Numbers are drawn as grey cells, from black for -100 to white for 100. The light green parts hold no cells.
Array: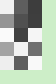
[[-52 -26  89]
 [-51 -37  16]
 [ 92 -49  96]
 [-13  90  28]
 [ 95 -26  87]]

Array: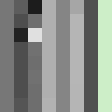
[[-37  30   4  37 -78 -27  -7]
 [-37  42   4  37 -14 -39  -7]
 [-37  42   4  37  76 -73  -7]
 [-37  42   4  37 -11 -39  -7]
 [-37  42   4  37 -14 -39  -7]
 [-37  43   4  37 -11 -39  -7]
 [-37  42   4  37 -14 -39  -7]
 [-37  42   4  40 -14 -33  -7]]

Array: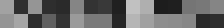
[[  4  -6  -8 -76 -77  37  51 -75 -55 -60   4 -67 -64  17 -63  27]
 [-64 -69   6  10  11  26  42 -71  -4  -4  21 -60 -25 -65  30  17]]

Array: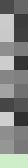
[[-20 -41]
 [-53  59]
 [-50  58]
 [ -2  11]
 [-60  61]
 [  0   4]
 [-12  28]
 [-36 -46]
 [-62  62]
 [ -2  11]
 [ -6  18]]

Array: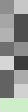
[[ 56  11]
 [-39  30]
 [-39  40]
 [ 12 -13]
 [-53  68]
 [ 34 -23]
 [ 64 -23]]

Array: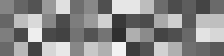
[[-17 -47 -27 -40 -15  48  80  80 -38   7 -14  76  21 -35 -21   4]
 [ 50  51 -30  62  33 -40 -35 -55  64  21  -2 -41   5  70  49 -20]
 [ 69  78 -18 -38 -47   9  37 -63  -9 -35 -10 -48 -43  87 -42  -1]
 [-30 -19 -13  38  65 -35 -53  90  38  57   6  82  68 -48  44 -18]]

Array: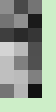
[[ -9 -43  11]
 [-80  13 -10]
 [-58 -67 -51]
 [-38  45  66]
 [-37   0  50]
 [  0  47  50]
 [-87  41  -9]]
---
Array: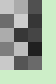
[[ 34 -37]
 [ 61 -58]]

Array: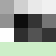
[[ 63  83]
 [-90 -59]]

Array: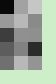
[[27 55]
 [44  8]]

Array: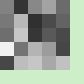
[[-59   7]
 [ 44 -62]]

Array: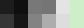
[[-88  -6]
 [-83   3]]

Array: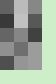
[[ 47   6]
 [ 51 -31]]

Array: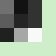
[[-86 -61]
 [-72 -61]]
